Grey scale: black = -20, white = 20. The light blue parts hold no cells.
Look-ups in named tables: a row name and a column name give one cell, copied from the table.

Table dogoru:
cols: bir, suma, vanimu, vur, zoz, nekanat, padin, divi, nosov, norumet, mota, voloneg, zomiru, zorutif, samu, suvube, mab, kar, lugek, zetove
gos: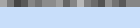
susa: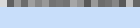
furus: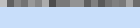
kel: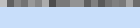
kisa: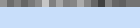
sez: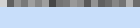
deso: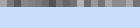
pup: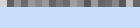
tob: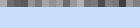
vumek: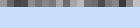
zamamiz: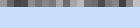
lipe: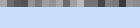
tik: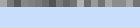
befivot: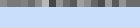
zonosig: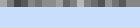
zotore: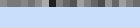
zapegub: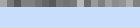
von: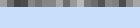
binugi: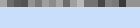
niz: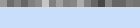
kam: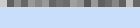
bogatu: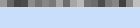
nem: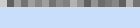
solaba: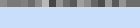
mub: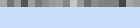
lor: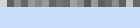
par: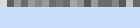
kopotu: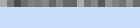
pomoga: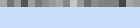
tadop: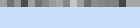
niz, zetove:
-2
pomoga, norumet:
1
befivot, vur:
0
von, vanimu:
-9
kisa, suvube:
1
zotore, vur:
1
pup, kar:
-6
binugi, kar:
-11
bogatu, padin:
1
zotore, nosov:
0
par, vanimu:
4
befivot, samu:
-8
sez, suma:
-5
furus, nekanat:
1
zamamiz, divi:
-1
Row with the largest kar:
zotore

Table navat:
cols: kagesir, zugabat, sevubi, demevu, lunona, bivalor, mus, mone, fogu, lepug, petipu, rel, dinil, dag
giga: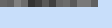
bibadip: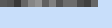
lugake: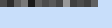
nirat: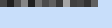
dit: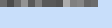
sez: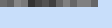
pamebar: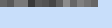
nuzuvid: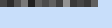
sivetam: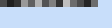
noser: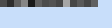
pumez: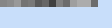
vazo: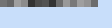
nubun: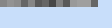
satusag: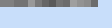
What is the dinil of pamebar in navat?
-2
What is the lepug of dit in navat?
7
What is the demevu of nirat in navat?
1
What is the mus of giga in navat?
-6
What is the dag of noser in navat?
-5
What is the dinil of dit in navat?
-4
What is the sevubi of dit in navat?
-3
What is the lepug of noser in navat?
6
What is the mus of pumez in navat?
-4
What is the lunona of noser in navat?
-16
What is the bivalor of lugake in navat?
-5
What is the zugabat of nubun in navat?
3
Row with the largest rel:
pumez

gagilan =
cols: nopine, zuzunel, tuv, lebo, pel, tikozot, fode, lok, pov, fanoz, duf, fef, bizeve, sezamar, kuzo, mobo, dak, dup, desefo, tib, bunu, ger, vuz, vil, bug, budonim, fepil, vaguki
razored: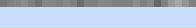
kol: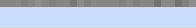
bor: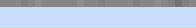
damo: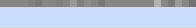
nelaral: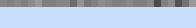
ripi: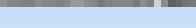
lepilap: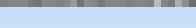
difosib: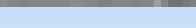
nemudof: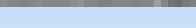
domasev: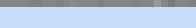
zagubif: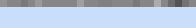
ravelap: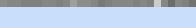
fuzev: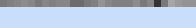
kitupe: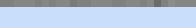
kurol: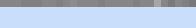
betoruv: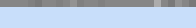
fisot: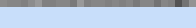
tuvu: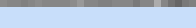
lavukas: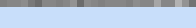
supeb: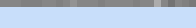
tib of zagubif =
-1
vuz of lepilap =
9
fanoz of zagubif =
1
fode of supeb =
1
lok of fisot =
0
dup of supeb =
1
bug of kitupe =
2
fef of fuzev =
-3
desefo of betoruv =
1
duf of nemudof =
2
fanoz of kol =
1
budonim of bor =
-2
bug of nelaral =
2
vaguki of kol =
2
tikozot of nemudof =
2
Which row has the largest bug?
fuzev

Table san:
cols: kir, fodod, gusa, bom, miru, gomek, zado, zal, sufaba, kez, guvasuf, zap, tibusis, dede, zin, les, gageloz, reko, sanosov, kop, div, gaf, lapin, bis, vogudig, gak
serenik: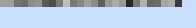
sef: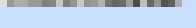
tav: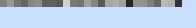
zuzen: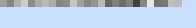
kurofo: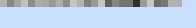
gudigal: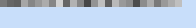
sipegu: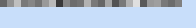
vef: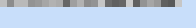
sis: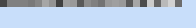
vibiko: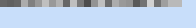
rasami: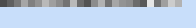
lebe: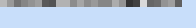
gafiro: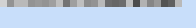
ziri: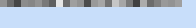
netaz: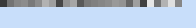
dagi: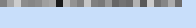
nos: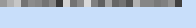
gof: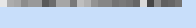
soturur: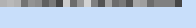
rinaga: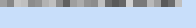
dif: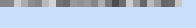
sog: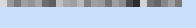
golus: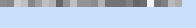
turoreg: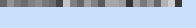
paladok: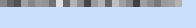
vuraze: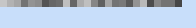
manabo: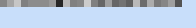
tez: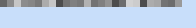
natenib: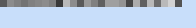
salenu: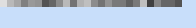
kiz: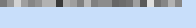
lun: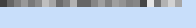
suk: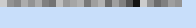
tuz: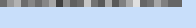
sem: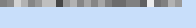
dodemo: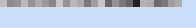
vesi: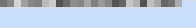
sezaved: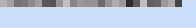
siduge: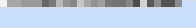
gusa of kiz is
13
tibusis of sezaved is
3
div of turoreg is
-1
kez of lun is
0
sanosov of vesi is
11
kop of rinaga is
-1
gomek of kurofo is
7
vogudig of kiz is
8
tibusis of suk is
-1
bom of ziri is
2
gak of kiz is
1
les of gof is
1
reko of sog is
2

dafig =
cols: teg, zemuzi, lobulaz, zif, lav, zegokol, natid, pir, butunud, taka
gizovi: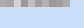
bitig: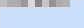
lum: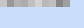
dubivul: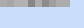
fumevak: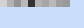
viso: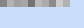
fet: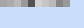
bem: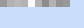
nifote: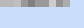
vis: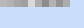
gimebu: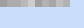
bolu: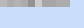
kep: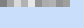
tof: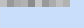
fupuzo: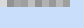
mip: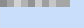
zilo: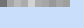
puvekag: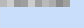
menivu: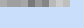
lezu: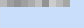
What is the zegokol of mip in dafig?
12
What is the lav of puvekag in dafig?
12
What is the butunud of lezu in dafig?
9
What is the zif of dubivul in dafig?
8
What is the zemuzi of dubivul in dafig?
6
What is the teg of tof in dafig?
10
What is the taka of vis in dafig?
7
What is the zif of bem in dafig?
8

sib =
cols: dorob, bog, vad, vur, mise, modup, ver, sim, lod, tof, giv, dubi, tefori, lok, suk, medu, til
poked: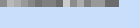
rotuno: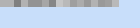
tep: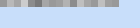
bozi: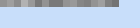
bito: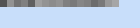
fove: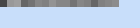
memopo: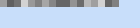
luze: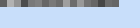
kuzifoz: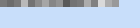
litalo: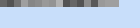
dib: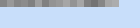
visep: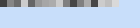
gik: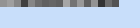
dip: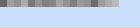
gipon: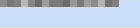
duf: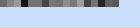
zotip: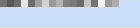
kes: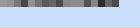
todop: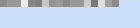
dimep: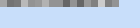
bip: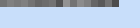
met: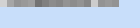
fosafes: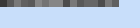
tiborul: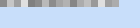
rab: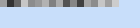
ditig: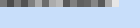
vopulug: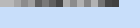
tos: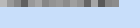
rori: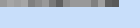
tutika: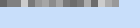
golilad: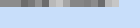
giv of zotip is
-1
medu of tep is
5
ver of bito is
3
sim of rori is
-1
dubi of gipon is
-1
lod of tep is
5
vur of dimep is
9
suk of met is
3
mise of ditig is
0
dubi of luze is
4
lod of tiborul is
6
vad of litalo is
-2

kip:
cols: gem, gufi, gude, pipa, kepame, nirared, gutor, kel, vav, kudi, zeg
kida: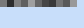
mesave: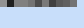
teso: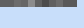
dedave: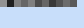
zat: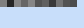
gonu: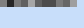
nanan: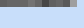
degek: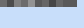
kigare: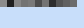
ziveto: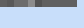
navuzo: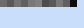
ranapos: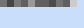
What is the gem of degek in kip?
-3
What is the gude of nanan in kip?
-4
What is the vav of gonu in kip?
-1
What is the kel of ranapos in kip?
-8
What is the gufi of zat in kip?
-14
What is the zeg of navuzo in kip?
-18
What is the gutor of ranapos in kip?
-5
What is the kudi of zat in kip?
-7
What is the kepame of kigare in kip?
-1
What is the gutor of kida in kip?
-9
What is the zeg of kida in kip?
4
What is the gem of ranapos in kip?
-2
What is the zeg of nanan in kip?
5

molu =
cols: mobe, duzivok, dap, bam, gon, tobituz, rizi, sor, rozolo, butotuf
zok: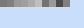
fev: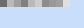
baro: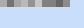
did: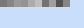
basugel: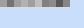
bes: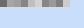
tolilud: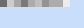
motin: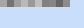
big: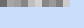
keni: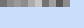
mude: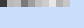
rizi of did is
-2
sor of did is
5
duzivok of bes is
6
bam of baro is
9
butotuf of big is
12
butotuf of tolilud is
17
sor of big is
4
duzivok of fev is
9
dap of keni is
4
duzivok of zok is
0
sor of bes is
4
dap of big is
5
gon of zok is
7
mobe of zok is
-1
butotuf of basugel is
1
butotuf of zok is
0
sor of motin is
1

